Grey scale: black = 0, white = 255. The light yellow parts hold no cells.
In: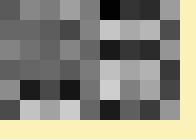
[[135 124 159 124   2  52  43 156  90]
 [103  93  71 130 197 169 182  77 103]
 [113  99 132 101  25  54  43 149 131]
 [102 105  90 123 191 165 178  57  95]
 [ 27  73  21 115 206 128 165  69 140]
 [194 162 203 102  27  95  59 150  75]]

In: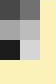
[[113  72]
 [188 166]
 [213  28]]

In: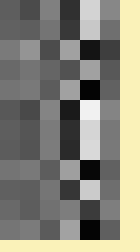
[[ 75 128  48 211 135  94]
 [ 94 116  56 200 111  97]
 [148  76 161  20  62 122]
 [116 101  82 161  88 105]
 [121  92 161   4  97 116]
 [ 73 132  26 241 132  88]
 [ 85 123  46 213 120  94]
 [ 84 124  42 217 121  92]
 [121  93 159   7  97 116]
 [ 94 117  54 203 110  96]
 [ 93 113 125  59 126 105]
 [123  91 162   4  95 117]]

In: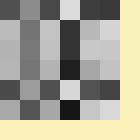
[[141  71 219  62  56  80]
 [115 195  51 184 212 186]
 [120 192  52 200 198 179]
 [117 179  31 166 194 181]
 [155  80 215  82  68  75]
 [ 84 167  22 198 216 168]]

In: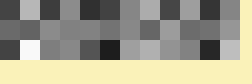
[[183  61 140  48  66 134 172  70 158  53 133  68]
 [ 99 139 129 130 115 136 102 156 108 113 150 106]
 [249 126 136  84  29 159 176 147 130  39 190  67]]

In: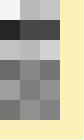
[[185 197 244]
 [ 72  69  37]
 [185 209 194]
 [136 117 107]
 [126 144 158]
 [144 131 117]]
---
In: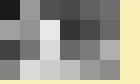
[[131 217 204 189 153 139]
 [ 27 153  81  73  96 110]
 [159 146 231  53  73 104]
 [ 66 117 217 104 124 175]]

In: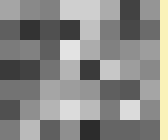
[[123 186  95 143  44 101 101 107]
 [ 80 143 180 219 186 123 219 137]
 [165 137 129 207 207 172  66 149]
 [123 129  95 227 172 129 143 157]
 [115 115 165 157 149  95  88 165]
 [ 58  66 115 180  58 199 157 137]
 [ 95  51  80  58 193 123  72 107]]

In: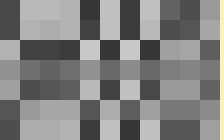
[[ 72 185 185 179  54 192  60 192  99  78 153]
 [ 72 179 172 179  66 192  60 185  78  85 166]
 [ 78 172 172 179  60 192  54 192  85  85 160]
 [ 85 153 166 166  85 172  93 160 119 119 139]
 [145 111  99 111 145 105 139 105 125 133 119]
 [160  78  85  93 185  66 192  72 153 153  99]
 [179  66  66  60 200  54 200  54 160 166  93]]

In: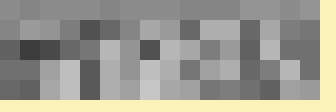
[[133 154 148 125  81 104 133 167 154 104 174 174 104 167 125 118]
 [140 133 140 140 140 133 140 140 140 133 133 133 148 148 140 148]
 [112 112 160 190  89 174 148 190 174 118 160 174 104 125 182 112]
 [104  97 167 190  89 174 160 198 167 160 118 125 112  97 160 154]
 [ 97  61  73 104 118 182 148  81 182 167 125 154  97 182 112 112]]

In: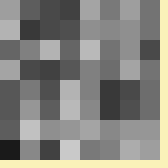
[[ 93 193 143 150 164 136 150 150]
 [ 87 150  93 185 136  57  79 109]
 [ 26 136  65 201 121 128 172 158]
 [101 128 179 101 185 115 143  73]
 [ 87 121  79 179 128  57  73 109]
 [158  93  73  65 164 121 158 115]
 [164  73  65  87 128 109 164 115]
 [179  57  73  79 143 136 143 115]]

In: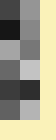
[[104 195]
 [ 97 180]
 [ 68 149]
 [ 22 135]
 [165 119]
 [ 60  46]]
